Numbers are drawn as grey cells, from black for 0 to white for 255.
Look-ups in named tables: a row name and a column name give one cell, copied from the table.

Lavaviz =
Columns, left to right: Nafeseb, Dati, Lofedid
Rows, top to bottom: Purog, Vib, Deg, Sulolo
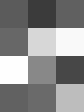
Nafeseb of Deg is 254
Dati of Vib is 215
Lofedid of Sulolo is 189
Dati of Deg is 136
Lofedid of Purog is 96
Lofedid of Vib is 249
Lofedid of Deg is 71
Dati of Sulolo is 106
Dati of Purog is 59

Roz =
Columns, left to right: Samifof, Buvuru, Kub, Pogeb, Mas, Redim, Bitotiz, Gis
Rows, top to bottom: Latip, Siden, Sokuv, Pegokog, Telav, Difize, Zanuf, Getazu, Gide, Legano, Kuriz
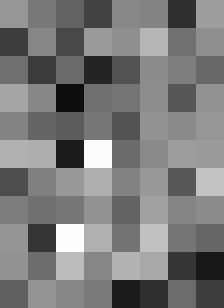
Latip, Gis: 158
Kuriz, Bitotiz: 108
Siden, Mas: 143
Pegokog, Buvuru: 135
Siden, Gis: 142
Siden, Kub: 72
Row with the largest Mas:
Legano

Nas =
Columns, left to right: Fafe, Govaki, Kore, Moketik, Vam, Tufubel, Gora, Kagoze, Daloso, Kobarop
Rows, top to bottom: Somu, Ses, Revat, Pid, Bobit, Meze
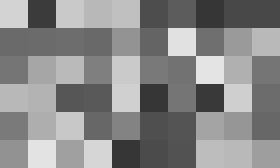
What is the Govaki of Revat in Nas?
166
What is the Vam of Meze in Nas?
54
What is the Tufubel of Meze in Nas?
75
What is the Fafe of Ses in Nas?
106
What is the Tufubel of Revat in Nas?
121
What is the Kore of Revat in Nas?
186
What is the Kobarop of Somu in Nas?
72
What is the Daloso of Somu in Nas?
72
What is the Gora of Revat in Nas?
114
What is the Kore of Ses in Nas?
109
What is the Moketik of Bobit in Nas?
103
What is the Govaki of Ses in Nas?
107
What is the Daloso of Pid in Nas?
207
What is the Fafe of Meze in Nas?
146
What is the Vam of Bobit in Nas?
131
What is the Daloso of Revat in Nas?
176
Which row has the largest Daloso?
Pid

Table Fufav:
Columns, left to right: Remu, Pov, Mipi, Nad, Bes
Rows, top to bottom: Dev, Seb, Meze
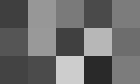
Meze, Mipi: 205
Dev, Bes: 124
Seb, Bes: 109
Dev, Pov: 151
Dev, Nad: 74
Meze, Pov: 75
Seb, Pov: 153
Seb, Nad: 183
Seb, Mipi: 64
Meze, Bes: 124
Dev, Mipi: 122
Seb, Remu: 85
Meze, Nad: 41

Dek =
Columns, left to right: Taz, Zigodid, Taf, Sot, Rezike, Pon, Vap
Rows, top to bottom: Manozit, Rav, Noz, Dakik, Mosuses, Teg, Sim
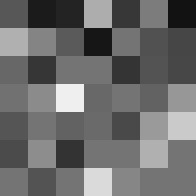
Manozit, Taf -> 35
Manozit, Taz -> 87
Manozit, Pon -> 124
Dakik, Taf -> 239
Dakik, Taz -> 113
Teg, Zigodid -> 141

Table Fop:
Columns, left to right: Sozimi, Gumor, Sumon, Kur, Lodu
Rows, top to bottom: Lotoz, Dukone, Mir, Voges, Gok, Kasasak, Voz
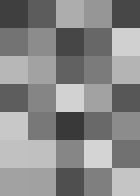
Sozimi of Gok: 200
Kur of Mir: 123
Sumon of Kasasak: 134
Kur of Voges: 162
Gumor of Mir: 162
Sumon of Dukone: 70
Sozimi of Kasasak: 193
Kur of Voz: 127
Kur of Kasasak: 212
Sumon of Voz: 79
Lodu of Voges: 87
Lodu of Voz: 197
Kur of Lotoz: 150
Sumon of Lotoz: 173

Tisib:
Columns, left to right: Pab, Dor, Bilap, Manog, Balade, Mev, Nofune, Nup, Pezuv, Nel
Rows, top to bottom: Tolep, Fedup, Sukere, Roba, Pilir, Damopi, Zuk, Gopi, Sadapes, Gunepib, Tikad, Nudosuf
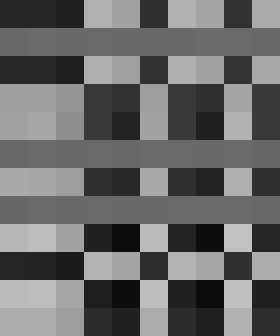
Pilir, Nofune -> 58
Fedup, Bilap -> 105
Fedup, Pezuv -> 106
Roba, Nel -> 57
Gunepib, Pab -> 36
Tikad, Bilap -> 166
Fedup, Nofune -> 105
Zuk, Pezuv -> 174
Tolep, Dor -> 38
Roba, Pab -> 158
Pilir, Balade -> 35
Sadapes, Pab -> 183
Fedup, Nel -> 104
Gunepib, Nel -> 172
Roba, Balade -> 50
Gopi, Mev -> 105

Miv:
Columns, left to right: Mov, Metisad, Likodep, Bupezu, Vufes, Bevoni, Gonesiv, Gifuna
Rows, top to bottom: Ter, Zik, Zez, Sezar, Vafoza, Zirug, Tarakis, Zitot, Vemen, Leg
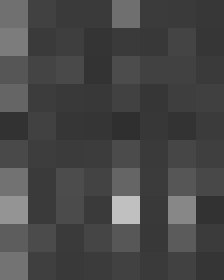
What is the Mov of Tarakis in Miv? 114
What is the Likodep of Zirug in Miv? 59
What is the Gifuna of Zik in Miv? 54
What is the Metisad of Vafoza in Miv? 65
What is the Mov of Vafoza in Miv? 50
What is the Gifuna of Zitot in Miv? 50
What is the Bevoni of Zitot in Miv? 57
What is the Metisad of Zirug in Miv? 61
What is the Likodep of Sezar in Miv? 57
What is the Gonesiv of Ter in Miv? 58
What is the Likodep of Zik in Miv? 62
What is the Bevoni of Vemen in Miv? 56
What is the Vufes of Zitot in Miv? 192
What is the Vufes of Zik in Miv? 58

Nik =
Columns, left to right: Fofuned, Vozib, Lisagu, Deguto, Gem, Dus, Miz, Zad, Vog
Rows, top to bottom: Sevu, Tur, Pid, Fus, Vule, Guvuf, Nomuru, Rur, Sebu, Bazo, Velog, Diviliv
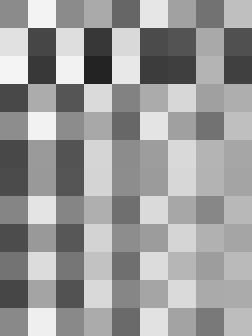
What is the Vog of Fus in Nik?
174
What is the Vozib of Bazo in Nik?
220
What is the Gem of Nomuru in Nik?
141
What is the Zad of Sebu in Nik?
177
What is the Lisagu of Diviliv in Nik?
137
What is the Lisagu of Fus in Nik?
85
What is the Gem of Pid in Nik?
232
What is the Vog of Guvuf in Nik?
166
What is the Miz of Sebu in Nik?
213
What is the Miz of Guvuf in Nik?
217
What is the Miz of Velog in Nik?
218
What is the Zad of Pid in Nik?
180
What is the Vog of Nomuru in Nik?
164
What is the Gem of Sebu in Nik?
141
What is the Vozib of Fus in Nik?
172
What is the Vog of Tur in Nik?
80
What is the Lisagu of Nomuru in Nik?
85
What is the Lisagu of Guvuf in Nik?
83
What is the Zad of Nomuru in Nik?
179
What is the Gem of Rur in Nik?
111

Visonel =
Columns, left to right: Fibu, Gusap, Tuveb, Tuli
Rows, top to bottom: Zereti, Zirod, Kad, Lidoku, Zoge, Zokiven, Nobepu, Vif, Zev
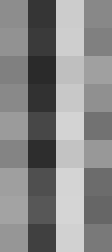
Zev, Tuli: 121
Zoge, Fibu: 155
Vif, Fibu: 163
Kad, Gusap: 42
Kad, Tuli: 160
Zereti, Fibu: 141
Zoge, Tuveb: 211
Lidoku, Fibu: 137
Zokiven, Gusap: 45
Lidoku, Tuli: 144
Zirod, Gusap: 58
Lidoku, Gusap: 49
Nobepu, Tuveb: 212

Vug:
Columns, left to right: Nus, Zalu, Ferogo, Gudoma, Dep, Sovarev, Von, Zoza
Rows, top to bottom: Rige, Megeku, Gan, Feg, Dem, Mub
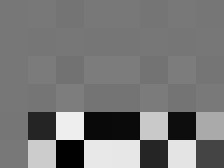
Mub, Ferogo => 1
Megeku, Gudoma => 118
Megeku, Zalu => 118
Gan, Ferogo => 114
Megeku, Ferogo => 119
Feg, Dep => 116
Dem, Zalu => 36
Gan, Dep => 124
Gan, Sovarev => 115
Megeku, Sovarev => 119
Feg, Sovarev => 123
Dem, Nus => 118
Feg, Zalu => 117
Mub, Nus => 120
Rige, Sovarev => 117
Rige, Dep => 120
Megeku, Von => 118
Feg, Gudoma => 116
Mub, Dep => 231
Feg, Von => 116
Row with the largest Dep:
Mub

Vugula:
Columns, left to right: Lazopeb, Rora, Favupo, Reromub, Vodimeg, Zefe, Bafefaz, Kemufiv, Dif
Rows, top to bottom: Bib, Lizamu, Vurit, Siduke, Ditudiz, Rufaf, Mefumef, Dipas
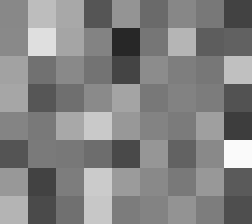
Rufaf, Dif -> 250
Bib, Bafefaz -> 135
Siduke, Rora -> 86
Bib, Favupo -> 168
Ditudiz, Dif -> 61
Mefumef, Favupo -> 125
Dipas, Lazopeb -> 180
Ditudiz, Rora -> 121
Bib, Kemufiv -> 120
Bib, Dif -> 66
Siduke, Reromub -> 138

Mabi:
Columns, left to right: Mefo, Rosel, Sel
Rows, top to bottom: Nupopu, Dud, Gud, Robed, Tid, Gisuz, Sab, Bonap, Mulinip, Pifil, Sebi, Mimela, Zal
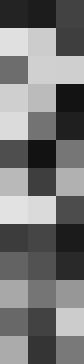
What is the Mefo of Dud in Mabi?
224
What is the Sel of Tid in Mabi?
31
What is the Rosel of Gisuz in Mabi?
18
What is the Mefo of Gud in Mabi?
109
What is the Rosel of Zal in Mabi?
52
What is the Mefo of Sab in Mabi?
185

